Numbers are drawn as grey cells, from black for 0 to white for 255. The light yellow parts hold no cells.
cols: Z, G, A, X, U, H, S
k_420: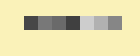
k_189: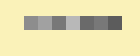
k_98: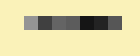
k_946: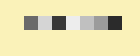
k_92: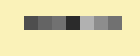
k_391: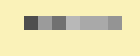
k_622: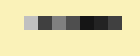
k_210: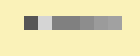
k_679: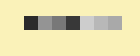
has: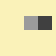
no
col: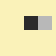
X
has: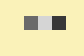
yes
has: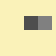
no

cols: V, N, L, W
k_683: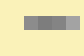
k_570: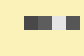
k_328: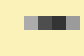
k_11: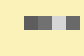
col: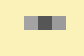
W
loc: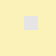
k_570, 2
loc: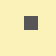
k_570, 3
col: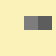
N
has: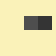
yes

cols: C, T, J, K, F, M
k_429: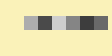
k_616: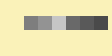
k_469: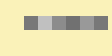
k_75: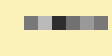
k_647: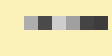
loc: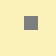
k_616, 0
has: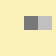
yes
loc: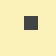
k_647, 4
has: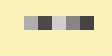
no
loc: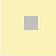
k_469, 1

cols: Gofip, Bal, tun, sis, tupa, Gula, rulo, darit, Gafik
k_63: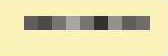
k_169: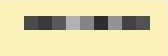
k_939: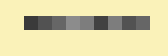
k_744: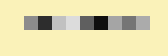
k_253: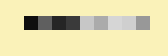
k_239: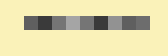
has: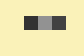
no
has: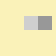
yes
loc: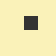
k_63, 5
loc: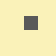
k_169, 2
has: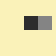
no
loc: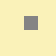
k_169, 4
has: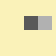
yes

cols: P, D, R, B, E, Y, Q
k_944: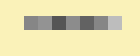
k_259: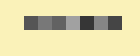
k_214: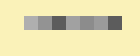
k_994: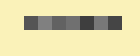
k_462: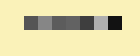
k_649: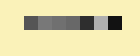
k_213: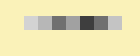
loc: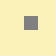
k_994, 1
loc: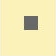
k_649, 3
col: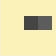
Q
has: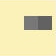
yes
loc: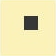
k_259, 4
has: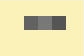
no
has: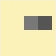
no

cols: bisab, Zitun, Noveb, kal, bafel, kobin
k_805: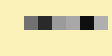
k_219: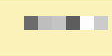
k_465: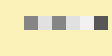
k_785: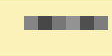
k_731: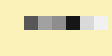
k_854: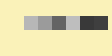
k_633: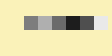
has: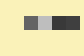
yes
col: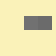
bisab
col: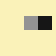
kal

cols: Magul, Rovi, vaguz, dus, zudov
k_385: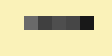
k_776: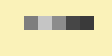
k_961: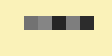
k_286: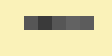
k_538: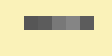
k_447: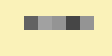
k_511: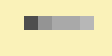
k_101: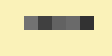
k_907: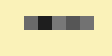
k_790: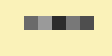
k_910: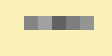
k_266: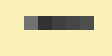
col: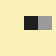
Rovi
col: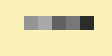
vaguz
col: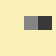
Rovi
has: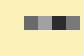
no
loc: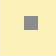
k_776, 2
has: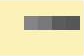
no

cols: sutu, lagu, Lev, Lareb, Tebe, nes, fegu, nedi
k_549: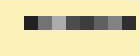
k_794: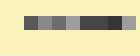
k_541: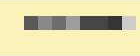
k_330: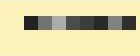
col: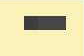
Tebe
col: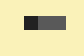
sutu

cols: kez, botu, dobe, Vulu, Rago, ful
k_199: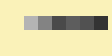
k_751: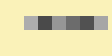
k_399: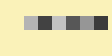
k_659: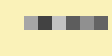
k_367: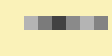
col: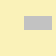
dobe
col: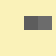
Vulu
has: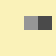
no
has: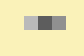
no
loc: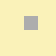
k_751, 0
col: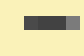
botu

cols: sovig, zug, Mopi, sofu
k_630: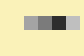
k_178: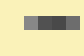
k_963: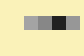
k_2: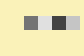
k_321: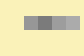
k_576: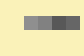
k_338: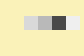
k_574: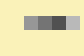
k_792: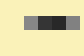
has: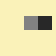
no
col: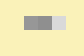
sovig
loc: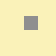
k_576, 0
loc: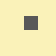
k_576, 2

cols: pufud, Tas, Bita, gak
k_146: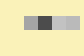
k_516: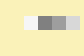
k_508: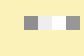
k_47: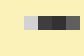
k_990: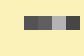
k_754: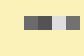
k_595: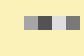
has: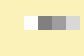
no
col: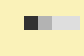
Bita
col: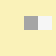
pufud
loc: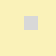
k_516, 3
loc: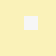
k_516, 0
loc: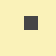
k_990, 3
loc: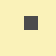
k_146, 1

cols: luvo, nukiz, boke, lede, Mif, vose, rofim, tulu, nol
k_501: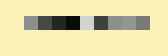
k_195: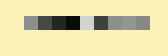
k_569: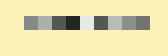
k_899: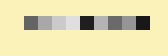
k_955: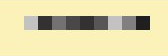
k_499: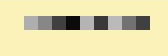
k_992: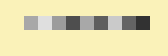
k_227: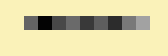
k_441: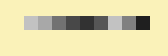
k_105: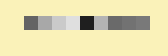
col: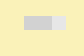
Mif
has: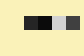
yes

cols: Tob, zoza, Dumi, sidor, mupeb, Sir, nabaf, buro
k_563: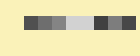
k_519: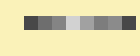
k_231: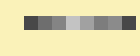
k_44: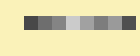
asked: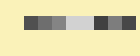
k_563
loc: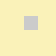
k_44, 3
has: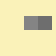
no
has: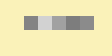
yes
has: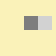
no
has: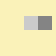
no

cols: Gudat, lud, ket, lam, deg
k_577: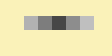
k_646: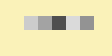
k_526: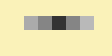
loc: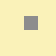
k_577, 3
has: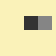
yes
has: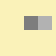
no
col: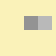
deg
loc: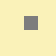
k_577, 1

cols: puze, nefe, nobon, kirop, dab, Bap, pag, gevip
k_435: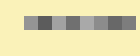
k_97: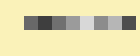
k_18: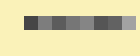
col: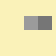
kirop
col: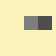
gevip
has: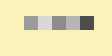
yes
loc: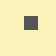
k_18, 5
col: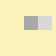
dab

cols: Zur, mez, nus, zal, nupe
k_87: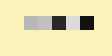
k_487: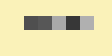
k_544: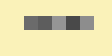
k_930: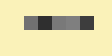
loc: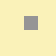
k_544, 2
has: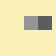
no
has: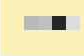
yes

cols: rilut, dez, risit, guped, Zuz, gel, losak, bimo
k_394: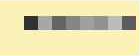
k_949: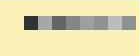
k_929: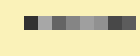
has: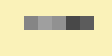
yes
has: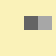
no
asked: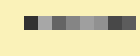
k_929

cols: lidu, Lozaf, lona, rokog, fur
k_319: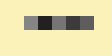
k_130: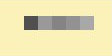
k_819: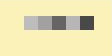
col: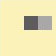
fur
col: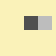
lidu
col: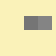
lona

